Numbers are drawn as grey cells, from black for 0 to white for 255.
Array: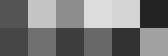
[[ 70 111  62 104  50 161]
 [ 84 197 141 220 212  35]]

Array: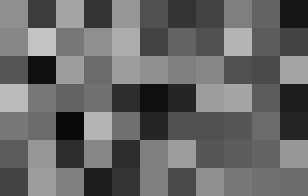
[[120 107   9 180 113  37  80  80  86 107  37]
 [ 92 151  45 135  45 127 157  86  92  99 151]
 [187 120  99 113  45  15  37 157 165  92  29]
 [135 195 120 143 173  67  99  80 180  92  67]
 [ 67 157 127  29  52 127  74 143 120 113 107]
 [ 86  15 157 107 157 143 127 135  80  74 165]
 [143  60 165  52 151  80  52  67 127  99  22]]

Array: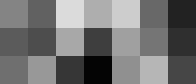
[[111 152  54   4 144 182  70]
 [ 91  77 168  62 160 117  47]
 [132  97 219 174 205 104  34]]

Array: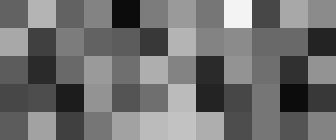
[[ 71  77  28 147  84 111 187  35  71 118  12  56]
 [ 92 162  64 118 162 187 194 174  77 118  84 131]
 [ 98 180  98 131  12 124 154 118 243  71 168 139]
 [ 92  42 105 154 111 174 131  42 147 111  48 147]
 [168  64 124  98  92  56 180 131 139 105 105  35]]

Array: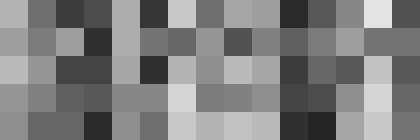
[[180 110  61  76 173  54 201 110 166 158  42  88 135 227  82]
 [186 150  68  68 166  48 180 142 186 166  61 103  88 194  88]
 [150 129  96  88 135 135 213 123 129 142  68  76 142 213 103]
 [142 103 103  42 142 110 201 180 194 186  48  36 166 201 116]
 [158 123 158  48 173 116 103 150  82 129  96 123 158 116 116]]

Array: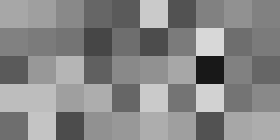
[[110 196  76 145 152 173 159  82 167 173]
 [129 123 116  70 110  76 123 216 110 123]
 [167 159 137 102  90 202  82 129 145 129]
 [189 189 159 173 102 202 116 210 116 137]
 [ 90 152 181  96 137 145 167  24 129 102]]
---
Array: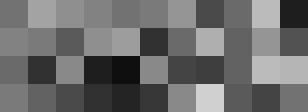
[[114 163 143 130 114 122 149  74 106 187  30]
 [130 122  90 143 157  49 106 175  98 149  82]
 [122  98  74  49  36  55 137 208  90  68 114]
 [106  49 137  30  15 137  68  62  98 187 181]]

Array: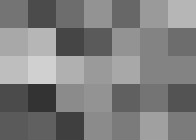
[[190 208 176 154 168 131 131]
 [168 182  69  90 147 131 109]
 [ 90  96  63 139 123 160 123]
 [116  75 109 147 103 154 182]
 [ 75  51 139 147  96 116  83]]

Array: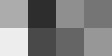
[[237  73 101 151]
 [172  45 143 117]]

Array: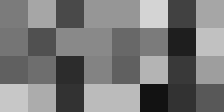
[[199 172  50 187 187  18  50  88]
 [123 166  73 150 150 212  65 166]
 [ 96 110  44 131  96 180  57 158]
 [117  80 137 137 104 123  30 193]]

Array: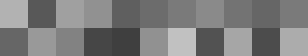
[[102 153 130  70  63 145 193  82 166  76 172]
 [178  88 160 145  95 108 122 138 115 102 122]]

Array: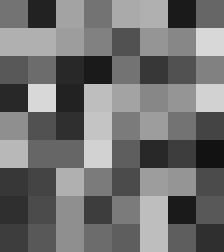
[[ 40 216  34 190 163 135 149 210]
 [176 176 157 129  81 149 135 216]
 [ 88 108  40  26 115  55  81 129]
 [184 102 102 210  94  40  61  18]
 [ 61  88 143 108  94 190  94  47]
 [143  81  47 196 123 157 115  68]
 [ 47  75 143  61 123 190  26  88]
 [ 55  68 176 123  75 157 149  75]
 [115  34 163 115 170 176  26 102]]
